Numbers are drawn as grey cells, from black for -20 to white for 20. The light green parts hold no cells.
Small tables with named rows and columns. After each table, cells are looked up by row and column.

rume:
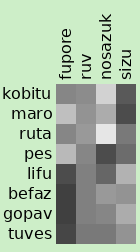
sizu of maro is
-8
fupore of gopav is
-10
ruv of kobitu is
2
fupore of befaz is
-10
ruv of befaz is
0
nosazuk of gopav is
1
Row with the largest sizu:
lifu

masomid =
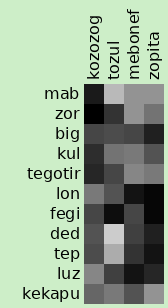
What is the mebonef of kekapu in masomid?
-7
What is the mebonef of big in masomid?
-9
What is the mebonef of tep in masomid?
-12
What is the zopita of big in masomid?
-15
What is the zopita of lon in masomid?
-19
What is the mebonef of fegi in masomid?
-9
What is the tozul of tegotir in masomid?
-9
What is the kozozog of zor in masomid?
-20
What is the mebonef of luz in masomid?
-17
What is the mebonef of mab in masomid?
3
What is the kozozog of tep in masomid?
-8
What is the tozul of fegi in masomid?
-18
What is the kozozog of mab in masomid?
-16

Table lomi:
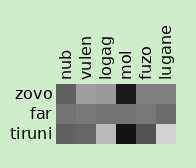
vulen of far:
-1
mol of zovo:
-16
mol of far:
-2
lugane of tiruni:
13
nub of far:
-2
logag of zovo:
4
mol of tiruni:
-17
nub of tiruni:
-5
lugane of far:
-3
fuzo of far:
-1
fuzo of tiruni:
-7
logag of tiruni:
9
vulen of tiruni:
-4
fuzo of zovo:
0
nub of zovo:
-5
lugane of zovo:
0

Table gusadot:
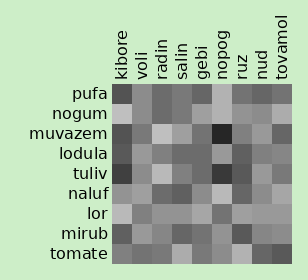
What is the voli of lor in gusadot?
0
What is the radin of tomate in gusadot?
-1
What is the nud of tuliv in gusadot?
4
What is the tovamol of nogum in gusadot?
7
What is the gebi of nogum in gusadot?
5
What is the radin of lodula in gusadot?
0
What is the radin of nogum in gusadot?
-3
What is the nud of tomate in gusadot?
-4
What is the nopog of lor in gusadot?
-2
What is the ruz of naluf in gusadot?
-4
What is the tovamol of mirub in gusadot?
2
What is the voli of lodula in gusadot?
4

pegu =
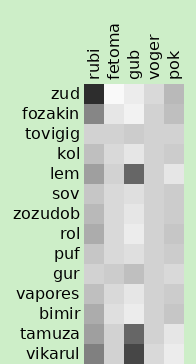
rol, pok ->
11
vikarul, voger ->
14
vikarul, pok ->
17
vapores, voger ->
13
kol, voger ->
13
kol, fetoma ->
14
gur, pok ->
14
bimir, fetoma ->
15
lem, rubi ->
5
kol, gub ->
16
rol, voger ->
13
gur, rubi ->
13
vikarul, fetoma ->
13
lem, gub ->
-4
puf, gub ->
15
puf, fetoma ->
14
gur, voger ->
13
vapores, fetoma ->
14

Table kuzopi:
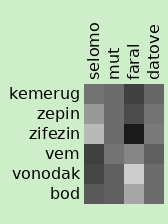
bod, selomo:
-6
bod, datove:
-3
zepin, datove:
-2
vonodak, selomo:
-9
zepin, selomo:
4
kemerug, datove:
-4
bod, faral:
6
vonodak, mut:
-5
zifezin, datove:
-1
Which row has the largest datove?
zifezin

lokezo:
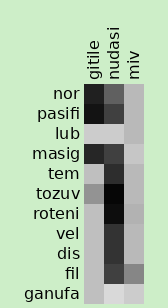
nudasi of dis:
-12
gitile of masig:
-14
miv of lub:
9
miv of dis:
9
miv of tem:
9
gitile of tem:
10
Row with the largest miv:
ganufa

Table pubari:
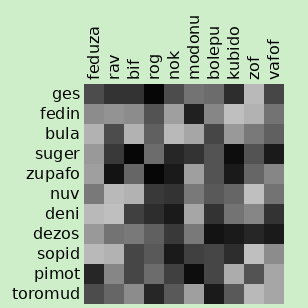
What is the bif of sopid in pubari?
-9
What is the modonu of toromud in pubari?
5
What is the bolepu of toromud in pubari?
-16
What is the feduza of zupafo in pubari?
5
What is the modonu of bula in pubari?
6
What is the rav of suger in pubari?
-11
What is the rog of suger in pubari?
-3
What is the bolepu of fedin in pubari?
1
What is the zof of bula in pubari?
-1
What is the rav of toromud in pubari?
-4
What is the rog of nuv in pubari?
-11
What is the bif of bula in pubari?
8
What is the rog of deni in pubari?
-13
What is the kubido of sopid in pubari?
-13
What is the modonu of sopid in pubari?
-10
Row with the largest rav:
deni

